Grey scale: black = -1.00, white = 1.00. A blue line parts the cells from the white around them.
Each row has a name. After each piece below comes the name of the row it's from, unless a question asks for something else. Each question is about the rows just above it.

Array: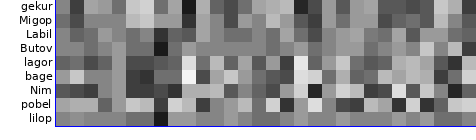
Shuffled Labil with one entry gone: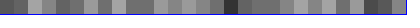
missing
[-0.04]
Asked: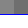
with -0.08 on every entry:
[-0.04, -0.21]
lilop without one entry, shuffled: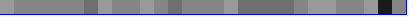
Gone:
[0.12]

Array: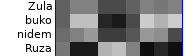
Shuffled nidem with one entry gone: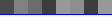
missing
[-0.32]
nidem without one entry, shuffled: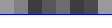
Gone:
[0.11]
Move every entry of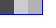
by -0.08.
[-0.50, 0.52, 0.32]

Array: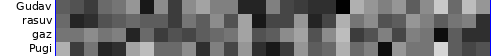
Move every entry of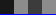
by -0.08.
[-0.89, 0.02, -0.61, 0.02]
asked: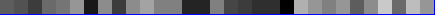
Gudav
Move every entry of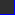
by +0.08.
[-0.55]

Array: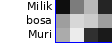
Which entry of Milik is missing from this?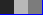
[-0.89]
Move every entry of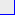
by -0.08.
[0.77]
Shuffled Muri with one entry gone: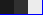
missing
[0.34]
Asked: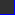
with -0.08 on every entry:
[-0.70]

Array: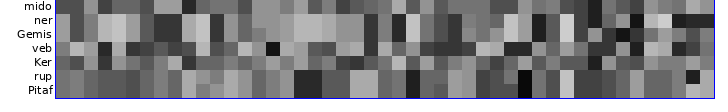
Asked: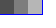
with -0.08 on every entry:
[-0.46, -0.10, 0.35]
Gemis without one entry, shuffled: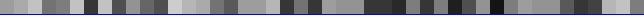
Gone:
[0.07]
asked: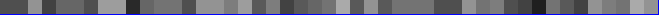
mido
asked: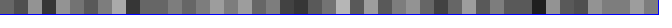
Ker
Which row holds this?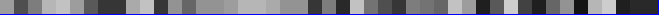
ner
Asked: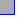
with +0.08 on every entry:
[0.41]
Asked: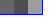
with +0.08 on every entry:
[-0.12, -0.30, 0.31]

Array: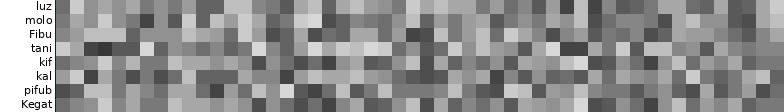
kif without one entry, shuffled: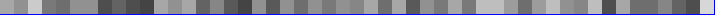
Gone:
[0.41]
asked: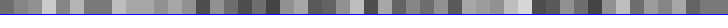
kif

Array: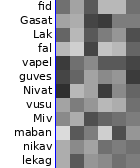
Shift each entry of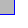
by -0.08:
[0.36]
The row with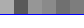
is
lekag
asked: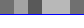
fid
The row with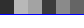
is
Nivat
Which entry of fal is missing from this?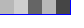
[0.54]

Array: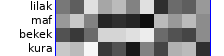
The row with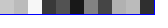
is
kura
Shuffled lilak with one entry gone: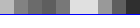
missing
[0.30]
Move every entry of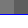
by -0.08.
[-0.14, -0.34]
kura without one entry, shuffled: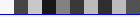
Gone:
[0.39]
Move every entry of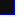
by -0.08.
[-0.97]

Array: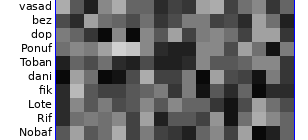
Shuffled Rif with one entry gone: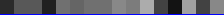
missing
[0.16]
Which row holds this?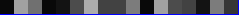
dani
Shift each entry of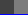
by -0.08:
[-0.56, -0.11]
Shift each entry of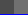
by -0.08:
[-0.48, -0.20]
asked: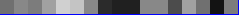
Ponuf
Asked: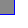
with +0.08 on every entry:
[0.15]

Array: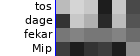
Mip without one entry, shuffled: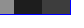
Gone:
[-0.60]
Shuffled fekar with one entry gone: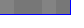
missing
[-0.15]
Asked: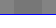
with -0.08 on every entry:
[-0.05, -0.15, -0.15, -0.05]
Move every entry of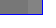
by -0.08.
[-0.15, -0.15, -0.05]
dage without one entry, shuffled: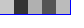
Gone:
[-0.68]

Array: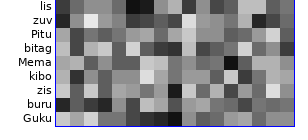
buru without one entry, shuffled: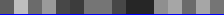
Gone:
[-0.36]
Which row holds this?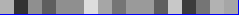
kibo
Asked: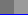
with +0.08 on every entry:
[0.00, 0.29]
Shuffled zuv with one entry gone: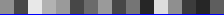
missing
[0.02]
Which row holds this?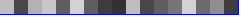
bitag

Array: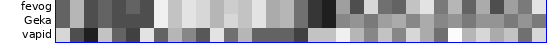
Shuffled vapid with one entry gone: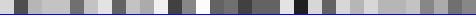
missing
[-0.31]
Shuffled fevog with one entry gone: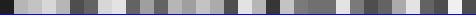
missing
[0.61]
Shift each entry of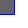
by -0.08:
[-0.30]
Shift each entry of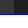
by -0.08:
[-0.66, -0.84]

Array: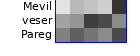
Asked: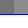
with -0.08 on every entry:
[-0.17, 0.01]
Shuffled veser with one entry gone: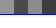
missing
[0.27]
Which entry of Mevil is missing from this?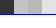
[0.62]
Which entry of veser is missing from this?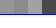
[-0.51]
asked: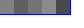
Pareg
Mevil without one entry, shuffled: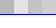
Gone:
[-0.59]

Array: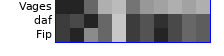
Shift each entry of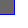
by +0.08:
[-0.11]
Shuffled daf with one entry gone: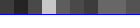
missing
[-0.62]
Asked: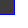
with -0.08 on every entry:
[-0.61]
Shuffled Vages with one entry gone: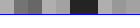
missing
[0.47]
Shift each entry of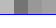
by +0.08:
[0.55, -0.01, 0.27, 0.35]
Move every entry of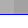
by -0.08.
[0.29, 0.19]

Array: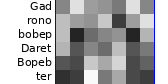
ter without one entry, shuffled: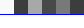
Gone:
[-0.62]
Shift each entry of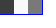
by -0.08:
[-0.60, 0.87, -0.13]
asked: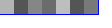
Daret
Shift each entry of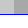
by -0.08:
[0.49, 0.24]

